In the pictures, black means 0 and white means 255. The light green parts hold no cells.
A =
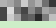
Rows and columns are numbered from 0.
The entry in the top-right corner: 55
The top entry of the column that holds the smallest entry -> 177
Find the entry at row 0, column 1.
165
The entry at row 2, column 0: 70
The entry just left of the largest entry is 70
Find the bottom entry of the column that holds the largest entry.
204
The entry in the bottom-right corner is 191

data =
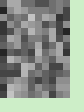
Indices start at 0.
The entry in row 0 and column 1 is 169
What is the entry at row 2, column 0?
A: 142
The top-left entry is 97
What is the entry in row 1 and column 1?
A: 142
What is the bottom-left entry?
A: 69
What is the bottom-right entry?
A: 142
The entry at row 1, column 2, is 169
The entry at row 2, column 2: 126
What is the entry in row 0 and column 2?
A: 169
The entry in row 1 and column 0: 37
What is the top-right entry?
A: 111
